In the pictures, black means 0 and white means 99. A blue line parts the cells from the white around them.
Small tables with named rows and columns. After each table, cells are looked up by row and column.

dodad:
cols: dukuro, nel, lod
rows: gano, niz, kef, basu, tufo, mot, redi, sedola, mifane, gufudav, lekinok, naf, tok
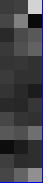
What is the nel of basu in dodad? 31
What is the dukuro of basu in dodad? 22
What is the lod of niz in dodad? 4
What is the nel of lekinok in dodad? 11
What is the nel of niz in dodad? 50
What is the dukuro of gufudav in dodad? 34
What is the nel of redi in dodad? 16
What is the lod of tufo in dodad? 19
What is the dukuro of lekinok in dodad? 5
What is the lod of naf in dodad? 18
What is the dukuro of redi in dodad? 20
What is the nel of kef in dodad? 29
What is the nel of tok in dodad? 39
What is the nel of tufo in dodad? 21
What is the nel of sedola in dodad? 15
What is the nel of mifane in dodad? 20

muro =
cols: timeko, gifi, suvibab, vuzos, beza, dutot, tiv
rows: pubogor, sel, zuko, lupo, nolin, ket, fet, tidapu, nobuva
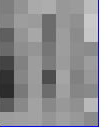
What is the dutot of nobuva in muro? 59
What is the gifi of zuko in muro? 58
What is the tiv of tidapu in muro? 72
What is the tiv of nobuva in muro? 54
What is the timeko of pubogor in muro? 49
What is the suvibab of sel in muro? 60
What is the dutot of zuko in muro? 54
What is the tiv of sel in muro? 78

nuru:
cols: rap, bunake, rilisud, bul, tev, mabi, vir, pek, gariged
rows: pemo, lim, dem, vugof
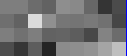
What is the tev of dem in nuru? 39
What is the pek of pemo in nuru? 20
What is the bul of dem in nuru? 38
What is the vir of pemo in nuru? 40
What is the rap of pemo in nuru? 49
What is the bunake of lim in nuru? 38
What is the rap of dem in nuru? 49
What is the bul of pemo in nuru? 38
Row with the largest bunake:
pemo

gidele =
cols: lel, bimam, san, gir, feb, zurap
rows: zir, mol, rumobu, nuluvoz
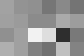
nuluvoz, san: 50
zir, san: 56
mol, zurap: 61
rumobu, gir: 86
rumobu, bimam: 62
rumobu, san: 94
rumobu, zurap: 47
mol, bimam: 60
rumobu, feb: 18
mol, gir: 54
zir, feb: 53
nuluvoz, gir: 44
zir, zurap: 45
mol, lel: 62
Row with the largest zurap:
mol

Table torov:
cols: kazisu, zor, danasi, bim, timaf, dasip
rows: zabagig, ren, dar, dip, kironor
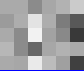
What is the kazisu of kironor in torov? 66
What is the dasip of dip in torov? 66
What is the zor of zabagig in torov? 66
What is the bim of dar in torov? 63
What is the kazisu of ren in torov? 60
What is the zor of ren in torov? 67
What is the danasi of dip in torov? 40
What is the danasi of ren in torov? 88
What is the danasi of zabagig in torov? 54
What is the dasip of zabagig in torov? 79
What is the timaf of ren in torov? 48
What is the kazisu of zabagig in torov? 66
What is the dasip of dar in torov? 22
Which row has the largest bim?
kironor

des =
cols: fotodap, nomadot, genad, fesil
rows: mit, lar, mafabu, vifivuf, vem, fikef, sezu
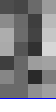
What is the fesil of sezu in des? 62
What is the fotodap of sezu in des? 41
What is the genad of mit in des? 41
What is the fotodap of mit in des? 30
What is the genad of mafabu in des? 26
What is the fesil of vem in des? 63
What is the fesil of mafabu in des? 77
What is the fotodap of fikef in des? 52
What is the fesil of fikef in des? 48
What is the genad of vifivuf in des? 19
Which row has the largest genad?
vem

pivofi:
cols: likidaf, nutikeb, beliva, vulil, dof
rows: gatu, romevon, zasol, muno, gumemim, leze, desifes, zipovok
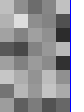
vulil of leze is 73
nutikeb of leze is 67
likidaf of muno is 34
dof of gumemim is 19
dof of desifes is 66
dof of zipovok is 40
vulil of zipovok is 32
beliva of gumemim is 60
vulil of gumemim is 54
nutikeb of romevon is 86
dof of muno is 72
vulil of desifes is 76
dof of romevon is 31
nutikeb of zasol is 51
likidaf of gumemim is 62
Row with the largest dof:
gatu

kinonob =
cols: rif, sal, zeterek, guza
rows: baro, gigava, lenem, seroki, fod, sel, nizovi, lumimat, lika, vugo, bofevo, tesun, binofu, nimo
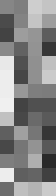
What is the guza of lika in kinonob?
35
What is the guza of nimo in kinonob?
79
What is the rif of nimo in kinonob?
42
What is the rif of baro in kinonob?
52
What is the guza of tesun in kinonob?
16
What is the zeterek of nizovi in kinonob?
49
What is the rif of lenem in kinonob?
26
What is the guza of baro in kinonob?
76
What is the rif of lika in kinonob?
75
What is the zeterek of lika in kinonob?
41
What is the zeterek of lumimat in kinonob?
31
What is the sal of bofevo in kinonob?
46
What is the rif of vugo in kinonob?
37
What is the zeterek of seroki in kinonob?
57
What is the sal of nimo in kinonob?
74
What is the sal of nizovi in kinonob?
59

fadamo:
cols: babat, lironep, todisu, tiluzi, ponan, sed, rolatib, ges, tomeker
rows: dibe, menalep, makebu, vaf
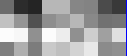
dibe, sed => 52
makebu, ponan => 92
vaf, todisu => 48
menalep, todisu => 31
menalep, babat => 75
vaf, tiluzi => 78
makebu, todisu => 56
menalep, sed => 71
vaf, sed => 82
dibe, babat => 42
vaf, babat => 49
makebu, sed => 56
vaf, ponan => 74
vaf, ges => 54
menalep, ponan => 60
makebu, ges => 62
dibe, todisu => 14
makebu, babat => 98
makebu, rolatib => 80

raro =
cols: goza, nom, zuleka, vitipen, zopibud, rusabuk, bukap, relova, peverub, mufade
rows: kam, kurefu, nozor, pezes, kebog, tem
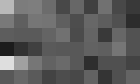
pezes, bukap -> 38
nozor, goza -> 36
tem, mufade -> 39
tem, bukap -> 38
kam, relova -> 44
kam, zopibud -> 28
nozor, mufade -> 32
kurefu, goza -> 47
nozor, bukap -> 39
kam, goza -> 72

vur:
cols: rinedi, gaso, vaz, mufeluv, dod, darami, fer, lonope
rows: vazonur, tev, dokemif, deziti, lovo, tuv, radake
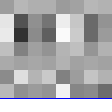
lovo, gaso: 63
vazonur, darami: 63
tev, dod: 92
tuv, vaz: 70
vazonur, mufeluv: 68
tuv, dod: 50
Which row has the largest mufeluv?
tuv

